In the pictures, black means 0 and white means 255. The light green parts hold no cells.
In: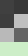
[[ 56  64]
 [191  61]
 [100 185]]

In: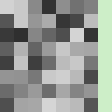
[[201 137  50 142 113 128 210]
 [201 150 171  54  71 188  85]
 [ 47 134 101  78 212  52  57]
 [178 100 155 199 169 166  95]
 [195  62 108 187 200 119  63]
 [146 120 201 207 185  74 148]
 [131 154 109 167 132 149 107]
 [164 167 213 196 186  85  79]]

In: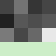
[[115  53  69  68]
 [ 87  77  88  33]
 [ 71 104 232 122]]

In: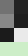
[[ 35 114]
 [ 31 136]
 [234  27]]

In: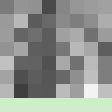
[[148 145  74 134 150 156 161 122]
 [184  91 105 138 126 141 173 154]
 [101 111  92 160 171 113 156 156]
 [165  94  93 119 184 167  94 147]
 [ 99  98  81 168 113 186 126 193]
 [ 79  93  86 104 143 191 126 163]
 [ 63  88  87 187 158 243 191 183]]

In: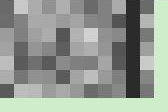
[[200 172 146 175 140 106 129 170  43 106 106]
 [130 169 168 154 164 133 129  84  43 181 108]
 [128 160 172  85 178 209 145 137  43 120 156]
 [100 149 135  94 165 174 149  84  43 159 163]
 [ 90 112  90 139 128 125 165  88  43 202 189]
 [118 145 142  91 164 189 153 127  43 133 172]
 [188 185 155 168 151 107 120 136  43 118  90]]

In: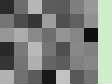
[[109 182  92  90 127 153  43]
 [ 76  54 158  78  96 145 117]
 [172 137 110 148 134  15 150]
 [122 185 117  79 136 128  41]
 [116 175 101  93 129 135  54]
 [113  91  24 194  88 115 178]]

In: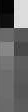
[[220   5]
 [220  15]
 [ 88 105]
 [ 72 135]
 [ 92 118]
 [ 88 109]
 [ 86 109]
 [ 91 106]]

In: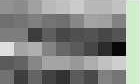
[[140 161 185 192 203 184 184 193 146]
 [116 128 116 111 135 163 160 130 111]
 [125  60  94  71  79  83  71  84 124]
 [164 175 132 103  90  71  43   7 222]
 [ 99 134 164 164 153 173 193 206  90]
 [ 62 100  66  50  91  73 129 117 113]]
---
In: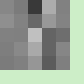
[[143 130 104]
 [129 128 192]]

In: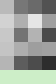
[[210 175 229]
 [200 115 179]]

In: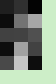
[[ 12 115 167]
 [ 65  66  80]]

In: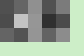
[[ 76 195 150]
 [100  83 149]]

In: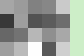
[[ 56 158  82]
 [103 115 183]]

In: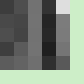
[[ 73  70 115]
 [ 78  68 114]]
